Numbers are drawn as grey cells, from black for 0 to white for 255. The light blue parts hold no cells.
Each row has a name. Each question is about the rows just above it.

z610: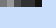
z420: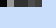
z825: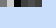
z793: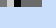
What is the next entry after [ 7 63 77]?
[63]
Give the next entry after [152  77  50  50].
[19]
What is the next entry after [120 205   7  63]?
[77]

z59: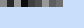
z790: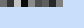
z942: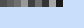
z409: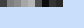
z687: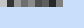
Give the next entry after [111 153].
[64]
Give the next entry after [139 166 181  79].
[11]
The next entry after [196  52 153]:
[111]
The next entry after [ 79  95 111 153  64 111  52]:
[166]
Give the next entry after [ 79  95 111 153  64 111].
[52]
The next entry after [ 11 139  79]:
[95]
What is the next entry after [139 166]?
[181]

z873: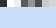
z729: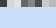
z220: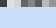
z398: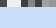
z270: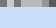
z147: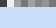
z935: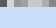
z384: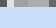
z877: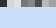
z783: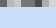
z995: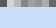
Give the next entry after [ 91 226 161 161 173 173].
[173]
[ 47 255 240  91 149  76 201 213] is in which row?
z873

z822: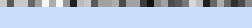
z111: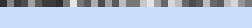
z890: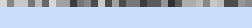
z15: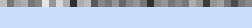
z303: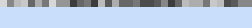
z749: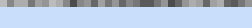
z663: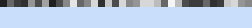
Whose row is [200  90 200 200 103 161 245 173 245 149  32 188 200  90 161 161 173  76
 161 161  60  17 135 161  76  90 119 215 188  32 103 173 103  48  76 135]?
z822
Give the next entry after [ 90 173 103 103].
[119]

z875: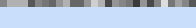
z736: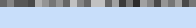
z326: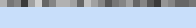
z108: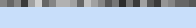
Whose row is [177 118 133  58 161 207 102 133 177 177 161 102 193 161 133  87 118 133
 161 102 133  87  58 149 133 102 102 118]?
z326
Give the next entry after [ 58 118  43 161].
[133]
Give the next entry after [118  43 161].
[133]
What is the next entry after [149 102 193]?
[133]
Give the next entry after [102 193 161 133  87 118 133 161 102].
[133]
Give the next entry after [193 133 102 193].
[193]

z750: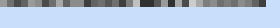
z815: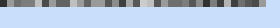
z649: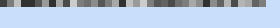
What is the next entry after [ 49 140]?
[99]
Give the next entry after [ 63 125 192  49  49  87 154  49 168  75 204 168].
[125]
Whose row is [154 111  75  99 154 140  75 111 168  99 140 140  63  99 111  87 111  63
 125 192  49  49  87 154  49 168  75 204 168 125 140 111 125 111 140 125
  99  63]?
z750
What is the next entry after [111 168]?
[99]
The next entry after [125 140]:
[111]

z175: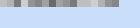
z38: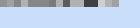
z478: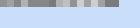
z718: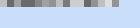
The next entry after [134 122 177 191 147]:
[206]
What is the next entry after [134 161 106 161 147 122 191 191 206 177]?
[147]
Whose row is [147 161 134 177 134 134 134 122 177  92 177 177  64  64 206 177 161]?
z38

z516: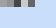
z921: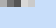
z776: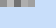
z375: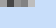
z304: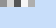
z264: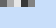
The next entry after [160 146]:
[70]
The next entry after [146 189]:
[115]
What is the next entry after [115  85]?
[216]
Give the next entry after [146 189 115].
[174]
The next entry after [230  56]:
[130]
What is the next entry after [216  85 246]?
[174]
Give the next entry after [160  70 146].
[130]

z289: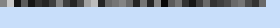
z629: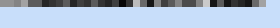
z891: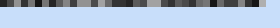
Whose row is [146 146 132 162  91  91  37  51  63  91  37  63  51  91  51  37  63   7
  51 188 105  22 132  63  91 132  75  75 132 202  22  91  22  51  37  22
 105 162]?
z629
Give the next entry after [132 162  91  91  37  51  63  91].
[37]
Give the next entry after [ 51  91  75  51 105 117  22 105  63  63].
[132]
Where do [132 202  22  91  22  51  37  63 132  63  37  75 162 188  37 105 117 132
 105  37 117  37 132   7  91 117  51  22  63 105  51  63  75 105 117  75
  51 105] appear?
z289
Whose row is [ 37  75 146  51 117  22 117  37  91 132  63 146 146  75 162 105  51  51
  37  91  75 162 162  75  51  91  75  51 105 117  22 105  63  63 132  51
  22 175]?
z891
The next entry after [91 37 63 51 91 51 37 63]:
[7]

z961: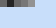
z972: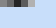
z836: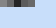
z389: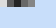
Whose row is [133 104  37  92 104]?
z836
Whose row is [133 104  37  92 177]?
z972
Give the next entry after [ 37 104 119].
[146]

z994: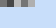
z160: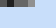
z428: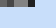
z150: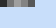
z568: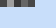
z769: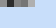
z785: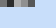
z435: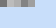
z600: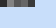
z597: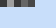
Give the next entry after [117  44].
[175]
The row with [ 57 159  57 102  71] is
z597

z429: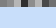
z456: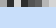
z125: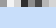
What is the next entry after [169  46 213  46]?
[84]
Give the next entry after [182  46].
[141]
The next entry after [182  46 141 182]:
[72]
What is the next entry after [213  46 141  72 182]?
[213]
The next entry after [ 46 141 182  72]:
[111]

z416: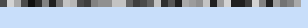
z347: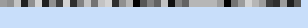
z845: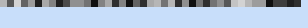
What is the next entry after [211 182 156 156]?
[16]
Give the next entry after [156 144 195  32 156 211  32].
[32]
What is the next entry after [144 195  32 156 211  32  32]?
[62]
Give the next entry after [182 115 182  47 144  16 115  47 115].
[144]

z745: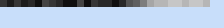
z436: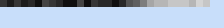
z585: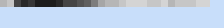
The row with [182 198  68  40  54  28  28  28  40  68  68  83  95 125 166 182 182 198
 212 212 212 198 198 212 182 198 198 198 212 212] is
z585
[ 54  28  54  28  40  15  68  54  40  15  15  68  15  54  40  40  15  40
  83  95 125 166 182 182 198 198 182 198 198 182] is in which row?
z745
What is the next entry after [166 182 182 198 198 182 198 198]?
[182]
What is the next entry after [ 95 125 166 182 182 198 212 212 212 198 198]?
[212]

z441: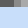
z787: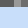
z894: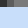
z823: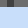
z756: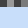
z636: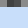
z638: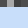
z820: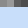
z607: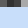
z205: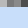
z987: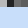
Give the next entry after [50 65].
[169]
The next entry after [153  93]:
[77]

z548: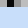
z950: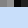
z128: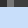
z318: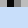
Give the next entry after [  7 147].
[189]
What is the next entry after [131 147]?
[7]
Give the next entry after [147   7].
[34]
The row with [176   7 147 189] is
z548

